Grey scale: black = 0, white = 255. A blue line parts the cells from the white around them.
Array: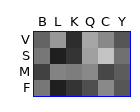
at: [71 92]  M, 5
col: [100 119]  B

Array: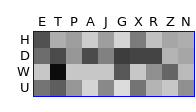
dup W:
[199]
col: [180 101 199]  Z
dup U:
[116]
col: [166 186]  N

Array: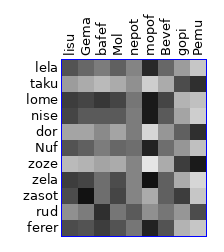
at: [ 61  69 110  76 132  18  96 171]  zela, 1
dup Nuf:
[110]

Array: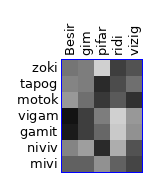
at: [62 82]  zoki, 4
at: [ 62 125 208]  vigam, 2
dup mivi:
[97]
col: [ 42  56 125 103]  pifar

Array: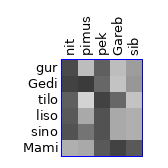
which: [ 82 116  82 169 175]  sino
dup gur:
[189]
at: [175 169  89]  Mami, 1
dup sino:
[82]
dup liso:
[169]
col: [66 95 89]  nit
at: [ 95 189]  gur, 3

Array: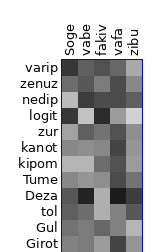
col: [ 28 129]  vafa
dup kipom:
[181]
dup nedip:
[75]
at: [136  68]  kanot, 3
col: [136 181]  Soge

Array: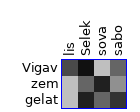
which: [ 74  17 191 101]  Vigav
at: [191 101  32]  zem, 1
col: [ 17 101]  Selek

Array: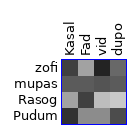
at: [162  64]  Rasog, 1
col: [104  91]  dupo
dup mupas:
[91]
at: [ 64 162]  zofi, 1
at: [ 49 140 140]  Pudum, 1
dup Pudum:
[140]

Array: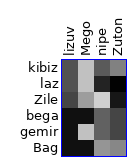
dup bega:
[16]
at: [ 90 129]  kibiz, 3
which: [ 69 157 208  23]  Zile
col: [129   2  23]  Zuton
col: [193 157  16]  Mego
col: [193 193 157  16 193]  Mego
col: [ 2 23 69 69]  Zuton

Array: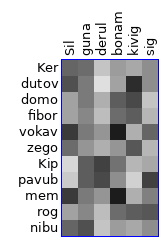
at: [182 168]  Kip, 5
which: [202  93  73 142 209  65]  pavub

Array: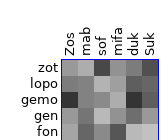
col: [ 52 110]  duk
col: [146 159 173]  mifa
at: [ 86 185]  fon, 4
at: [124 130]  lopo, 1

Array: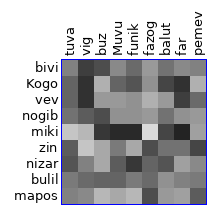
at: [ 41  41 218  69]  miki, 4
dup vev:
[153]
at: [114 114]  zin, 7
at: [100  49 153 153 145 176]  vev, 1

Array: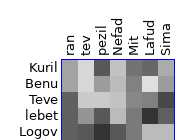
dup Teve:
[202]
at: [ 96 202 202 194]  Teve, 1
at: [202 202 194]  Teve, 2
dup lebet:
[96]
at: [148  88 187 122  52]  lebet, 2
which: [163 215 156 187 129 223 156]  Benu

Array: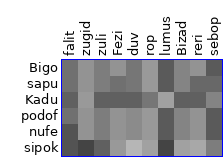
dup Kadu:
[96]
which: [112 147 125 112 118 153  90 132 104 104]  sapu
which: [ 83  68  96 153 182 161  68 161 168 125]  sipok
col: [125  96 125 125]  zuli

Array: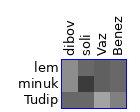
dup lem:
[104]
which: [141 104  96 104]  lem

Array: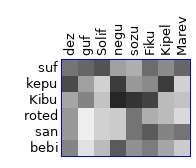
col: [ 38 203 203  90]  negu
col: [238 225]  guf
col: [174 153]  sozu
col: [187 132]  Kipel
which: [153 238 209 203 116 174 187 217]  roted

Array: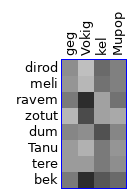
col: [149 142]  Mupop
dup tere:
[155]
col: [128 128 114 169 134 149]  Mupop

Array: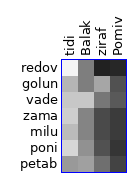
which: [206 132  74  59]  zama
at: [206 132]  zama, 1
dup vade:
[199]
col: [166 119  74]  ziraf
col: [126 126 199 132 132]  Balak

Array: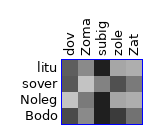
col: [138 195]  Zoma
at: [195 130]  sover, 2

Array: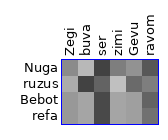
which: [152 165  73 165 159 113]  refa
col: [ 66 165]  buva

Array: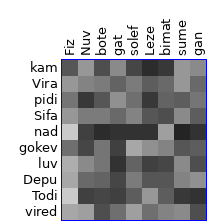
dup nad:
[50]
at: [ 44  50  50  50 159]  nad, 3
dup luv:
[138]
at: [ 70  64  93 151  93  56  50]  Todi, 3
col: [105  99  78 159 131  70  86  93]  bimat

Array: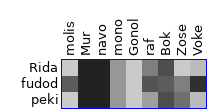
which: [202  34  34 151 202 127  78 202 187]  Rida
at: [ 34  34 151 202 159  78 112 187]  peki, 2
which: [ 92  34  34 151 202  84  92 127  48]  fudod

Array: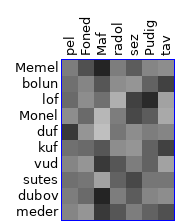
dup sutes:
[118]
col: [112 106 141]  pel
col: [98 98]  Pudig
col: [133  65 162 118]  tav

